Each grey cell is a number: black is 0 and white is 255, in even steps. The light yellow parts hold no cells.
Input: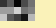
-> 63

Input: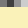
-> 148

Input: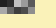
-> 62

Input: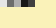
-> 174

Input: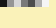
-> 215

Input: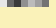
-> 58
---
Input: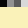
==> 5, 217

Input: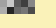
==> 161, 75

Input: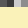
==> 88, 141

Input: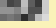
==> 131, 218

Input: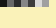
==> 20, 160

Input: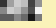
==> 52, 122

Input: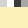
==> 210, 167

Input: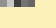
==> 145, 103
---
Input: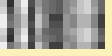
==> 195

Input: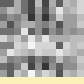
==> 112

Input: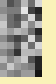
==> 139

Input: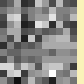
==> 60

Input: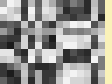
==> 55

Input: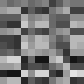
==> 37

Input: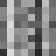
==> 122

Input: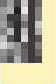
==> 145
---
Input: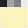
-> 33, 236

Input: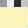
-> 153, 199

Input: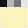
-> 19, 230

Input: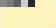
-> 137, 41

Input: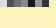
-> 221, 51

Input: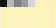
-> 18, 214

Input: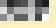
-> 140, 249

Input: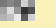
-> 120, 208

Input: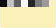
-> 10, 154
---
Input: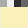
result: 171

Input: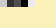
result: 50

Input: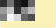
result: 244

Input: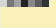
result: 35

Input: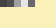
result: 80

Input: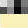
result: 76

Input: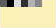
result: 220
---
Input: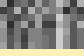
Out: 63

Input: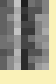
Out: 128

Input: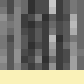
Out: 105

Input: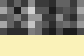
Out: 167

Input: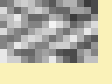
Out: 74

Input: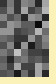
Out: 181
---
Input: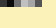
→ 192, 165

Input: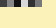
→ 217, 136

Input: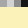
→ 210, 167

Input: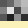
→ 228, 186

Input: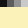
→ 201, 147

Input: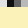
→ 226, 185

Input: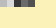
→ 218, 188

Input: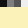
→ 239, 126

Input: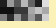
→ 222, 209
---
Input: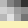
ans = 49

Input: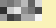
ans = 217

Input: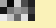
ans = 33

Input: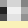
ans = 132

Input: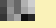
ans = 206

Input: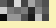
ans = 80

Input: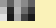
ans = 96

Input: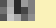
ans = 127
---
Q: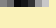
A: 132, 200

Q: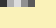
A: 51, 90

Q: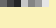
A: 105, 229

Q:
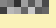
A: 132, 102

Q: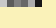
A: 200, 23

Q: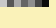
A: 200, 11

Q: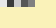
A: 231, 128

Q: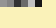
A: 148, 23
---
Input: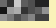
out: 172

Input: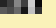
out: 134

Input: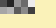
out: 150

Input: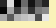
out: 62

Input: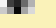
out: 35

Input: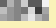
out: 133
